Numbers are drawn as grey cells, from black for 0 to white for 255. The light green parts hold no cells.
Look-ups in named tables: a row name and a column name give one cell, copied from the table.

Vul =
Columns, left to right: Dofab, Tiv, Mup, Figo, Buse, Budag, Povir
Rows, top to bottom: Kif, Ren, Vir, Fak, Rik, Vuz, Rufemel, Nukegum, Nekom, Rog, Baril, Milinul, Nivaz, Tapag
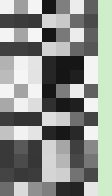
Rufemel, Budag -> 236
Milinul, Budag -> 71
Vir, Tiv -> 164
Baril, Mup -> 55
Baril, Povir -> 136
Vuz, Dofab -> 187
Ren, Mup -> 56
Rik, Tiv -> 242
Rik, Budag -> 22
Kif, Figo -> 22
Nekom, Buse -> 207
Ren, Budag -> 106
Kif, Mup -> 244
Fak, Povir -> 86
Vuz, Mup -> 227
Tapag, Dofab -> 108
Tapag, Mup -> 144
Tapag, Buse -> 40
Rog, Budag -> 40

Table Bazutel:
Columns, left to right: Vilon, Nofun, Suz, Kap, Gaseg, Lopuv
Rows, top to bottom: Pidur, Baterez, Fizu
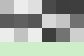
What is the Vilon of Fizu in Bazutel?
236
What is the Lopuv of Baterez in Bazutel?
113
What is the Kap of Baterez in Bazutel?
216
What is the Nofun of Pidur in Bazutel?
236
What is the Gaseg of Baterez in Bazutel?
197
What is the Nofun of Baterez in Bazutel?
96
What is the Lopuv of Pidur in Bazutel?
62
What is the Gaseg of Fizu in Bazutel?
115
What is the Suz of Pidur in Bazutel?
223
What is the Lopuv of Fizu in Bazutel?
207
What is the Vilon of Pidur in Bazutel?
188
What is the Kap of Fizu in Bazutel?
62

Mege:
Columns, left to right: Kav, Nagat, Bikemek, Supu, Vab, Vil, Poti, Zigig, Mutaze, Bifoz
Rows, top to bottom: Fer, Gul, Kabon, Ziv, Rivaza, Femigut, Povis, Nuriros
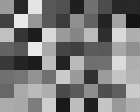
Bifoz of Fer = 40
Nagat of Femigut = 117
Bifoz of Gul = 20
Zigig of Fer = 76
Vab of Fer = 80
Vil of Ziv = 64
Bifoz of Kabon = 174
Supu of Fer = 88
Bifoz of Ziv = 143
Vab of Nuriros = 25
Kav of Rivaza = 57
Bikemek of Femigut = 147
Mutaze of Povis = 94
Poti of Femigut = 49
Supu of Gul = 88
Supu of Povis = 174
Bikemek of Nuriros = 125
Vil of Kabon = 134
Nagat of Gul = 233

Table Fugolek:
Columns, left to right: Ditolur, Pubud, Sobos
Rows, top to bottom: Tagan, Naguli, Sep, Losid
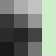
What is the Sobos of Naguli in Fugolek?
150
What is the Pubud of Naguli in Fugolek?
91
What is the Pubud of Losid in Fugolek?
53
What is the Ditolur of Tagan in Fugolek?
134
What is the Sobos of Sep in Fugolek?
66
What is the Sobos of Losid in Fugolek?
118
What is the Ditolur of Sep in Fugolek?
43
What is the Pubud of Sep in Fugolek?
37
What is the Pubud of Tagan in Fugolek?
174
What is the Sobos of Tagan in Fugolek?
194
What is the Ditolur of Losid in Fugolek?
25
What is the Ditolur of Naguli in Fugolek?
54

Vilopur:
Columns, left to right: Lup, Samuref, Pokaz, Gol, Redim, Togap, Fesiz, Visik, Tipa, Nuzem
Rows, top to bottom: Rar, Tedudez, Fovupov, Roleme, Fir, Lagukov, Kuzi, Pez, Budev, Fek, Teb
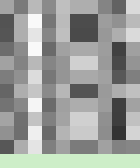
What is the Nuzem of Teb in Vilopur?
134
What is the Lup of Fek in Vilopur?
145
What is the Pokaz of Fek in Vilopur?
239
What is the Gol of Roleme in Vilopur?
106
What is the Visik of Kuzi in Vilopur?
154
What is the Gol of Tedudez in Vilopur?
118
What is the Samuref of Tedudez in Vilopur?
174
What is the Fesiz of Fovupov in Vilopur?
74
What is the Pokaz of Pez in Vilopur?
245
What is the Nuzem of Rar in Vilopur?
218
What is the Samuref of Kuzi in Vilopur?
174
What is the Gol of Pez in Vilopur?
107
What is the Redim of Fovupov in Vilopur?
191
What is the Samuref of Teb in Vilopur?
173
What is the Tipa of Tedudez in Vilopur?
145
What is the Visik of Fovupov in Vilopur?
152

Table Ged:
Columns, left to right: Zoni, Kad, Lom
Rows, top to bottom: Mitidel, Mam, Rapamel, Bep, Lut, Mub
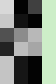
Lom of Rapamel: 184
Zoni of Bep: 34
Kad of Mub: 22
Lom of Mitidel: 64
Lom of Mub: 3
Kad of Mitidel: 2
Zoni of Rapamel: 81
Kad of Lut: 22
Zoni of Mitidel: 216
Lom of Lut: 3
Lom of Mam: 2
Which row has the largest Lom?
Rapamel

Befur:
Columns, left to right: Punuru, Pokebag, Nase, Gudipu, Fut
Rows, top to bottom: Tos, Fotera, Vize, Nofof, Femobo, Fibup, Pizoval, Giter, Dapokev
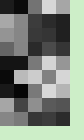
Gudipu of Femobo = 212
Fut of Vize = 32
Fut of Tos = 166
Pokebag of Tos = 11
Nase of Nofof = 42
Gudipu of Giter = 90
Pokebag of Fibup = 186

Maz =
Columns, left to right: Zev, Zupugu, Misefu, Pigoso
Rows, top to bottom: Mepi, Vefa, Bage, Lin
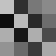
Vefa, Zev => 13
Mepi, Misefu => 120
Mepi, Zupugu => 47
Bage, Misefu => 174
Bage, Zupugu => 23
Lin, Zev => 147
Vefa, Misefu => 41
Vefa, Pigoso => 109
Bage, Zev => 174
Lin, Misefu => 58
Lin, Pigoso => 169
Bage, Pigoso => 75
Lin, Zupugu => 106
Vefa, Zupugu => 186

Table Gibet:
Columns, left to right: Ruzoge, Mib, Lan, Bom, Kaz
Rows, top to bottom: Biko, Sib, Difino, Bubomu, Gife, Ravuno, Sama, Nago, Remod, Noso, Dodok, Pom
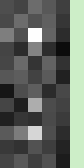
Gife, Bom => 99
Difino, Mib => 80
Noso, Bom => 78
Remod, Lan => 48
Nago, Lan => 173
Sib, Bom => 96
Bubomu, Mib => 43
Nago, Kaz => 66
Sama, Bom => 43
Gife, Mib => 106
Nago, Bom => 76
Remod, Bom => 74
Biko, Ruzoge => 78
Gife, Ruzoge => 70
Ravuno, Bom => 90
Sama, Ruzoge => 22

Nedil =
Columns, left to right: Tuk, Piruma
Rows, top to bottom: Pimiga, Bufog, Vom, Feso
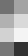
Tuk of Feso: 119
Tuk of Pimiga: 113
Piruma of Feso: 51
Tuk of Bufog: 177
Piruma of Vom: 244
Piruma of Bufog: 217
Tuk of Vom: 210
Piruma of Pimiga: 163
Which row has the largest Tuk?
Vom

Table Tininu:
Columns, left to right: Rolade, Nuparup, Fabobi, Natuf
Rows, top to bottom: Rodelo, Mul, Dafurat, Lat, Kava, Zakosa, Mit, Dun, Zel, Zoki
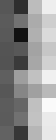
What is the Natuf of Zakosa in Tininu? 240
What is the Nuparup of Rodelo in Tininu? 46
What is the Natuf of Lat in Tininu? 198
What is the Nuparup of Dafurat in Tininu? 17
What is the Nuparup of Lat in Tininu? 88
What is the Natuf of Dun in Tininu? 250
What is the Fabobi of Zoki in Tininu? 182
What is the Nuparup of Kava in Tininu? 58
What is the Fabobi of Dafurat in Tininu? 176
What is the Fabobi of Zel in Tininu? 194
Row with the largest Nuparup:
Zakosa

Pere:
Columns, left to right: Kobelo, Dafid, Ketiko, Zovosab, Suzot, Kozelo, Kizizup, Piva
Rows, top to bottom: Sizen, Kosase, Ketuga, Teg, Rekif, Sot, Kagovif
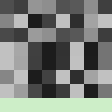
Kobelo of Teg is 193
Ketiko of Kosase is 28
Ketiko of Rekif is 63
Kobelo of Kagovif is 192
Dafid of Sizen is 63
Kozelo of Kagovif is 191
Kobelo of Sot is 134
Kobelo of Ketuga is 73
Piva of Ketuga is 61
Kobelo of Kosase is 133
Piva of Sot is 193
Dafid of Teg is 167
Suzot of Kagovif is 60
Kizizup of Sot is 163
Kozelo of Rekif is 193
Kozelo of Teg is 191
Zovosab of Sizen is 142
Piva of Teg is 116
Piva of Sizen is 63
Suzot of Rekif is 51

